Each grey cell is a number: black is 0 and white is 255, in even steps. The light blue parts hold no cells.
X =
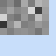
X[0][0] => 121
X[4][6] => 147
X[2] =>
[210, 130, 116, 152, 123, 190, 154]
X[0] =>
[121, 138, 108, 169, 125, 181, 167]
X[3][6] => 142
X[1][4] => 214
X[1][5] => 64
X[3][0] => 53
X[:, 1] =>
[138, 161, 130, 143, 127]

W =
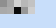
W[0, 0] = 143
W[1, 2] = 10
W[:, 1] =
[166, 172]

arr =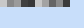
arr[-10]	200
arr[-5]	199
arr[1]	136
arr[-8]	155

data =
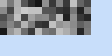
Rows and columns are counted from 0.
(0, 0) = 181
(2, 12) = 39
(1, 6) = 85
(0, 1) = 121
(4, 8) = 192
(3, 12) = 116
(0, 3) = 86
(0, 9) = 57
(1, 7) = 84
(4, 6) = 121
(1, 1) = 70
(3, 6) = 47
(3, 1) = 133
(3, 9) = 160
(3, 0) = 100
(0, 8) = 132
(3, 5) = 56
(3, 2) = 101

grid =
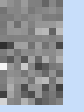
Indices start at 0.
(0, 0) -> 159
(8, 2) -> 133
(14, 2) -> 129
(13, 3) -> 97
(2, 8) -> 121
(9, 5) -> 70
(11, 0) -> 127
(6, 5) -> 157
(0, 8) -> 109
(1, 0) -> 115
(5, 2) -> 130
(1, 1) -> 135
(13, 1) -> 163
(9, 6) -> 90
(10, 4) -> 146
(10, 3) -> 119
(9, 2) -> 129
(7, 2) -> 115
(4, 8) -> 188
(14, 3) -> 178
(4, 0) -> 125
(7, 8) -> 155
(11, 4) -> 118
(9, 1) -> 152
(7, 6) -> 139
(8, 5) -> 104
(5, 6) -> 136
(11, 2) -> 147
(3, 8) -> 167
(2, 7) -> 125
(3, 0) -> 119
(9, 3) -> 203
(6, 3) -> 162
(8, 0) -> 112

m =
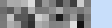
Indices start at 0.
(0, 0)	131
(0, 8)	61
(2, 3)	88
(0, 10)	62
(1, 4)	176
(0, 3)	182
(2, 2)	87
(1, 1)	90
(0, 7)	123
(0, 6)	150
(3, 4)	48
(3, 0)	123
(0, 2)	169
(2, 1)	194
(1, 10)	134
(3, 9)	143
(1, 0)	107
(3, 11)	18

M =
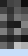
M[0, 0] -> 33
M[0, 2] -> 74
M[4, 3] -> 93
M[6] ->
[107, 74, 193, 175]
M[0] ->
[33, 67, 74, 14]
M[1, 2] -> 89
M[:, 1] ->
[67, 49, 62, 29, 69, 34, 74]

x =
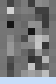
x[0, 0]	113
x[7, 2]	124
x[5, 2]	109
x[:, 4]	[62, 123, 109, 145, 22, 152, 133, 76, 48, 196, 161]
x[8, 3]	111
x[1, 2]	118
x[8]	[118, 82, 107, 111, 48, 65, 181, 115]
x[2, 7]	107
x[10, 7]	115
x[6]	[115, 151, 120, 131, 133, 197, 53, 116]
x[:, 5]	[140, 64, 85, 142, 134, 192, 197, 153, 65, 70, 148]
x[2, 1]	101
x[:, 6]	[132, 64, 60, 59, 106, 173, 53, 106, 181, 95, 188]
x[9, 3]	110
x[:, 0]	[113, 117, 112, 118, 117, 116, 115, 121, 118, 116, 121]
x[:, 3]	[122, 126, 111, 104, 113, 76, 131, 103, 111, 110, 147]
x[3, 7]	118
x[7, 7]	122
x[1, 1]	210
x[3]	[118, 21, 114, 104, 145, 142, 59, 118]
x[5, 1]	138
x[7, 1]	152

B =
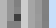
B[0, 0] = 181
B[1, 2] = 133
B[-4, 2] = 128
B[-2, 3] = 204
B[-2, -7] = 181
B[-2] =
[181, 150, 62, 204, 165, 154, 127]
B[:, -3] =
[165, 165, 165, 165]
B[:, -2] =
[152, 152, 154, 152]

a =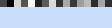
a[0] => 70
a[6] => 91
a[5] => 34
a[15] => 47
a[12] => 186

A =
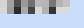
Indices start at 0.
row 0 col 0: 212
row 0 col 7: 119
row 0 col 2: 77
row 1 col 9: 218
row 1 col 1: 155
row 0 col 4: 112
